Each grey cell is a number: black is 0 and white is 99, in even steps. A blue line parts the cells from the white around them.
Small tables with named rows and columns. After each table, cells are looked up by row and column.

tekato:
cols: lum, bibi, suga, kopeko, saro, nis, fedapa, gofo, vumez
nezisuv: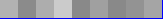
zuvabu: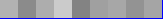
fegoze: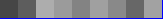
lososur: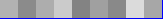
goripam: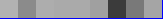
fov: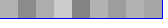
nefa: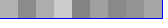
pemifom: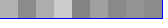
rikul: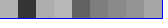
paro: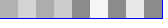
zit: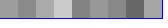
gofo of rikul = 57
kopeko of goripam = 66
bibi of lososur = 54
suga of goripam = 67
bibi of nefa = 54
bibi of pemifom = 54
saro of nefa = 51

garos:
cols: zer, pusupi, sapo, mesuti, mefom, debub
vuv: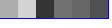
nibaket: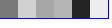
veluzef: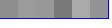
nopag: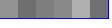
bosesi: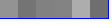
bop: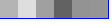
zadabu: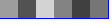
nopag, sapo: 49
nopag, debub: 44
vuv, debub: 31
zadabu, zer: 61
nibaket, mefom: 14
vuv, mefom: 40
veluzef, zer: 55
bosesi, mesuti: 51
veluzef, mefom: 66
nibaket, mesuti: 70
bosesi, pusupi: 45
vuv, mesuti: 44
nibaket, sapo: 65
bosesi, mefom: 67
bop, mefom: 57
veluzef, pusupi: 60
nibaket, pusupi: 81
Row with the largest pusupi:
bop

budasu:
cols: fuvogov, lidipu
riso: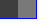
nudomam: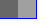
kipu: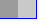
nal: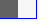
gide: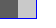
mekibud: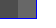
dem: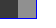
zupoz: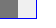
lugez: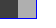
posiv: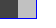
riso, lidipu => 47
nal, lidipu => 96
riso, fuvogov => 24
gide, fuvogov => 36
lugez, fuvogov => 24
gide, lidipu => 78
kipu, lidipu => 78
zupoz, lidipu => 93
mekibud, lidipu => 40
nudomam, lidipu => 62
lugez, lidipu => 68
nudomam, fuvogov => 40
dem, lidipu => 56
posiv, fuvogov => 26
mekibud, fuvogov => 30
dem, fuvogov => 22
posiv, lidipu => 75
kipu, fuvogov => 60
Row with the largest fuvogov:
kipu

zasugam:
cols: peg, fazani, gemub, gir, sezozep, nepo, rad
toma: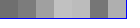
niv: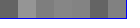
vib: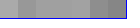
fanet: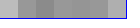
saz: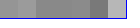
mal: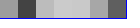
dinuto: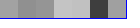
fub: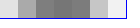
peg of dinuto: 63
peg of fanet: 73
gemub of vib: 62
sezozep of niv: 51
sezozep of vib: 63
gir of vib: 62
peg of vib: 66
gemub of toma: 62
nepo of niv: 39
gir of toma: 75
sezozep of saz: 54
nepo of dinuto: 24

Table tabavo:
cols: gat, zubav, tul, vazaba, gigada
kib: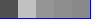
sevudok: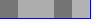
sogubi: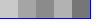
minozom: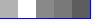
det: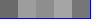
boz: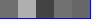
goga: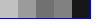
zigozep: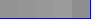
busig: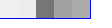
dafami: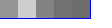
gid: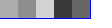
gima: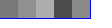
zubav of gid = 55
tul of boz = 26
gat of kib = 31
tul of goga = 44
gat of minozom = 69
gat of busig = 93
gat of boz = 43
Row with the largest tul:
gid

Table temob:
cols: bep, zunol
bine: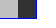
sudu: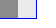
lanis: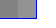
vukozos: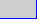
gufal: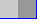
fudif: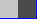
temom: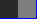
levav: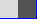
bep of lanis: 51
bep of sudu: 54
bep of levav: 85
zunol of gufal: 59
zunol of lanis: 57
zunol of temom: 49
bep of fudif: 77
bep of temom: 16
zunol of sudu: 91
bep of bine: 75
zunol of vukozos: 80
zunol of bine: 19
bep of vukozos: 80
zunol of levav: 32
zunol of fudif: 29
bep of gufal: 79
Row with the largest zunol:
sudu

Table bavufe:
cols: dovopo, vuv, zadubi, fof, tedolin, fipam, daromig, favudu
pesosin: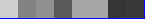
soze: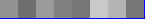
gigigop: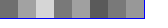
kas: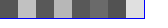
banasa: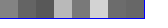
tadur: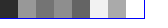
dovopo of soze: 57
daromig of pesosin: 21
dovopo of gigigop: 43
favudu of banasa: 40
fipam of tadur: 94
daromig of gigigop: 47
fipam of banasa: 82
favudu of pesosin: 22
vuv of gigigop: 63

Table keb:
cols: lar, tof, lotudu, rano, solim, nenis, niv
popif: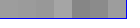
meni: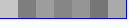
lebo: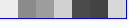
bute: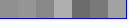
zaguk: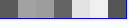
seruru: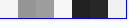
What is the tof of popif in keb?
60
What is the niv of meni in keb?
66
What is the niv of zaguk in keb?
33
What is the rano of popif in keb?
64
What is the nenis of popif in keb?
54
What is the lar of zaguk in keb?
35
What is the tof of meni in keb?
49
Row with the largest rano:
seruru

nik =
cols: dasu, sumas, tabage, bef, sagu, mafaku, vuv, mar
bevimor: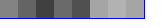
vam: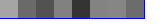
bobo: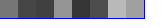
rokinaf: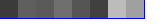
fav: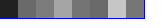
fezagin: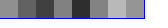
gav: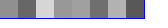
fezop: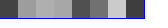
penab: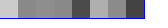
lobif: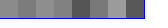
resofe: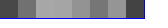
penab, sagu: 29
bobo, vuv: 72
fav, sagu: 45
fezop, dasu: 26
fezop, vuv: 79
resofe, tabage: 65
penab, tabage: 55
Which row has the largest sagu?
gav

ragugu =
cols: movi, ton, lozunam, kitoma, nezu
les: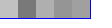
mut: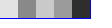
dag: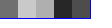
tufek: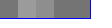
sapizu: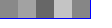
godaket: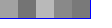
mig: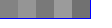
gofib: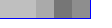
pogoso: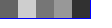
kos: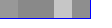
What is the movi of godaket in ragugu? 63
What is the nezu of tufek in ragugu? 45
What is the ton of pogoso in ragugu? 80
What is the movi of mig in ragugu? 51
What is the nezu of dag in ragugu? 30
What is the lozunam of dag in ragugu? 68
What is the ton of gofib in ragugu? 74
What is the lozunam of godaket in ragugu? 72
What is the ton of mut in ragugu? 53
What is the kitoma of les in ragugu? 58
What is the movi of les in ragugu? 75

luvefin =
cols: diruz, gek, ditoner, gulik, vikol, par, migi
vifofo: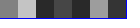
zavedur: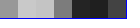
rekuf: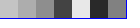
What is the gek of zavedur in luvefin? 78
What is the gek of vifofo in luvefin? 76
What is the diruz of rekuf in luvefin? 76
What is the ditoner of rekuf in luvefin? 55
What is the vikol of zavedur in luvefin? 14
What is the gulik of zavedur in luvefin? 48
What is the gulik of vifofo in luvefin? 27
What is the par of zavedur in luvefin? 12
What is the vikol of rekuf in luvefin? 90
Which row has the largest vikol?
rekuf

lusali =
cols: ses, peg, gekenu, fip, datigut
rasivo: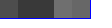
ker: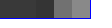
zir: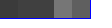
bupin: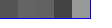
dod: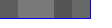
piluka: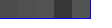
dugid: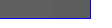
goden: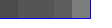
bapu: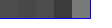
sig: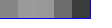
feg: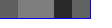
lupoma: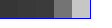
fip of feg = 16
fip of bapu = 23
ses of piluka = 29
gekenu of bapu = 30
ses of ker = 22
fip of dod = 33
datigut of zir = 37
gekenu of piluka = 32
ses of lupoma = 21
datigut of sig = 23
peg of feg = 49
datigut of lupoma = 77
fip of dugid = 36
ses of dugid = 37
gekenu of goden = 33
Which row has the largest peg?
sig

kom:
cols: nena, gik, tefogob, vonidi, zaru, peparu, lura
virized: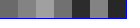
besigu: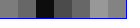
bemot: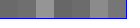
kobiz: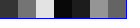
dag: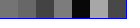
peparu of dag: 65
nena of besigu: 48
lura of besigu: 51
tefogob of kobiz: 88
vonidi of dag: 48
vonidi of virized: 44

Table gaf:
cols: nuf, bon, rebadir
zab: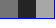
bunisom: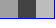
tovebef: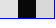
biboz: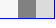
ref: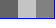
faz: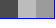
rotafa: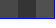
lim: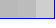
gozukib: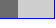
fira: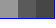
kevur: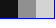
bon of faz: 73
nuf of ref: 39
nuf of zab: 45
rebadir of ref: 50
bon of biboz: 50
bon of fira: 35
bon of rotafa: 20
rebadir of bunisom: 73
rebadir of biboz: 85
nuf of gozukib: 42
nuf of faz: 29
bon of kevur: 56
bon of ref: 76
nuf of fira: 59
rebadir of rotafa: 31
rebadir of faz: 60
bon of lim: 73
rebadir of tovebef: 84
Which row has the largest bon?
gozukib

